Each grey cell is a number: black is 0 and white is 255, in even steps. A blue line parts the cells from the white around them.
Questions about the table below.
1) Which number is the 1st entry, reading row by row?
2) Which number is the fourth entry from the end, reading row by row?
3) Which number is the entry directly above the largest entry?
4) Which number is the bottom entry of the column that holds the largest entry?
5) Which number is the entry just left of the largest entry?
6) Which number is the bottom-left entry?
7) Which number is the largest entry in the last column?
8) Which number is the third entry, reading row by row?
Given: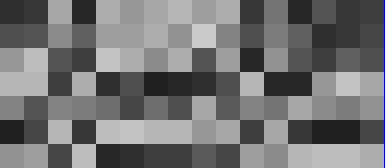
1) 47
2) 181
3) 158
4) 90
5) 146
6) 146
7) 174
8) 166

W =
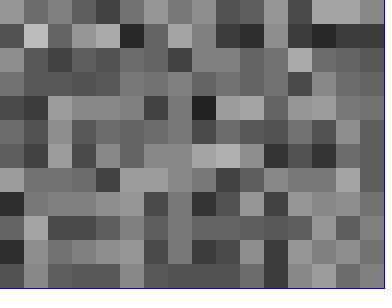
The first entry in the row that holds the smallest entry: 74
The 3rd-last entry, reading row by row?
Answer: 155
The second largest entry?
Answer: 175
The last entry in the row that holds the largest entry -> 60
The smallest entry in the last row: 60
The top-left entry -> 149
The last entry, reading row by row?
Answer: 128
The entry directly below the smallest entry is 74
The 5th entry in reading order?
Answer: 66
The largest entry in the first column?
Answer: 155
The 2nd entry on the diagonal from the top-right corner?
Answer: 60
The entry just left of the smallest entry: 120
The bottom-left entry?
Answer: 81
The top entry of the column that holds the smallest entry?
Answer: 141
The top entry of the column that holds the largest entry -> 108
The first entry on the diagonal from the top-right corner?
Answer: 135
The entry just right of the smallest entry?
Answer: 155
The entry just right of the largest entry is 101
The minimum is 33
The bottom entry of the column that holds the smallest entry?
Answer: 81
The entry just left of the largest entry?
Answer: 81
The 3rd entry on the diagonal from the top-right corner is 108
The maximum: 188
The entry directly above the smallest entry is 101
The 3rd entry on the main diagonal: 66

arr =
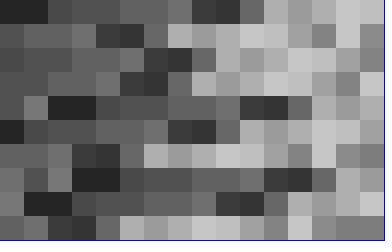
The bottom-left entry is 96
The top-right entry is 191
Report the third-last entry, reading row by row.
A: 139
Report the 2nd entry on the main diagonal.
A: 96
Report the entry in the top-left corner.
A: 37
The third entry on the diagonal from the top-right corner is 191
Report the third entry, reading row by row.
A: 73
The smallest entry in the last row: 51
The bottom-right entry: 125

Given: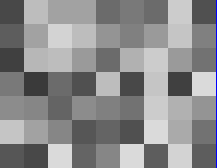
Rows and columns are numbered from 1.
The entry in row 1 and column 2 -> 189
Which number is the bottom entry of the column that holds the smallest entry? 72
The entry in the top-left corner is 72
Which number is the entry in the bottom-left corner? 86
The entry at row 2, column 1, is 93
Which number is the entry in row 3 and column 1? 64
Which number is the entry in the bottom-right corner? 93
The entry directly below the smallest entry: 134
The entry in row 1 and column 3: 162
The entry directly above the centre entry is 107
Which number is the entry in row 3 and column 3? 189
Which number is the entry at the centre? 189
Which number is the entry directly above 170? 177
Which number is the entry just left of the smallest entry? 121
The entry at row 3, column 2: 183

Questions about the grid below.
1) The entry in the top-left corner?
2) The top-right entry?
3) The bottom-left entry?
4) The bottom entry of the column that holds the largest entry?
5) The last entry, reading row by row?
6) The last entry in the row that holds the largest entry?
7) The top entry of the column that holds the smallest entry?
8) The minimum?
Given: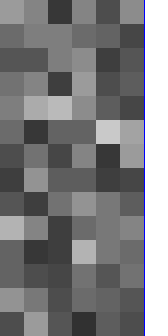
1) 155
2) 140
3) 77
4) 93
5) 77
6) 163
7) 132
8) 49

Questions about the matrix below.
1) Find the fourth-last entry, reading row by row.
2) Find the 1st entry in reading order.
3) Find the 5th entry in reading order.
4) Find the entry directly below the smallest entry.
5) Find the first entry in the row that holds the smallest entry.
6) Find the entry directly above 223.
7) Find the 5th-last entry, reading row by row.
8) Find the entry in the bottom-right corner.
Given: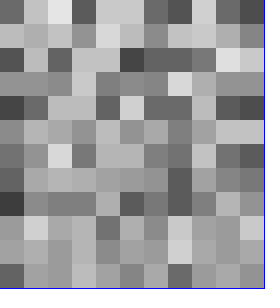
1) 106
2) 106
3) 201
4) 155
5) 61
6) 175
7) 169
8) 147

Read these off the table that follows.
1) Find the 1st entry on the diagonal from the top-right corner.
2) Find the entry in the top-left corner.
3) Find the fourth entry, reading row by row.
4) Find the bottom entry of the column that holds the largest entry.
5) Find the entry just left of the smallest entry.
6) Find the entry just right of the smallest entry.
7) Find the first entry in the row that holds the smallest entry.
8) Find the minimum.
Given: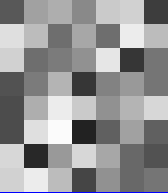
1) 61
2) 88
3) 137
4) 188
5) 251
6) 96
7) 76
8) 34

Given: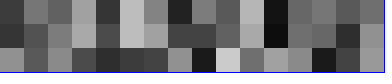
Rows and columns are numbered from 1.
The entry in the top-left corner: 60
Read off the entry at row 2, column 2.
82
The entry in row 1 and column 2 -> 118
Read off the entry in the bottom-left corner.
145
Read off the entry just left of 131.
189
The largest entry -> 203
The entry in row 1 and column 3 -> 97
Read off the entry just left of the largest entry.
26
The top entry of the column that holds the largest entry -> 89
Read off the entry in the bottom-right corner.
153
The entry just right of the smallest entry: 111
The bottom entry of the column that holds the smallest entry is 161
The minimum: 13
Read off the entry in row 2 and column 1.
53

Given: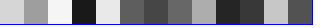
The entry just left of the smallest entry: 245
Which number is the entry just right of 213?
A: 158
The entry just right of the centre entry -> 102

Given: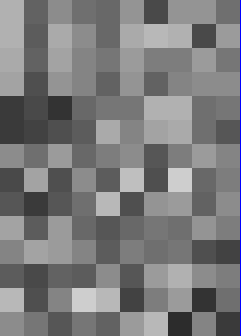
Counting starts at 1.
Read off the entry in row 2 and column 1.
177
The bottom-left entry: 140
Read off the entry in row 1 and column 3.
140
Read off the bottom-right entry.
58
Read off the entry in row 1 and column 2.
98
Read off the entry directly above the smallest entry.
155
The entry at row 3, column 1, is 170
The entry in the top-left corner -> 177
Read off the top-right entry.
111
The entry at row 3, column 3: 163
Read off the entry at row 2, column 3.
170
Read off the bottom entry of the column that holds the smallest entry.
44
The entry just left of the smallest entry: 184
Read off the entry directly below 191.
79
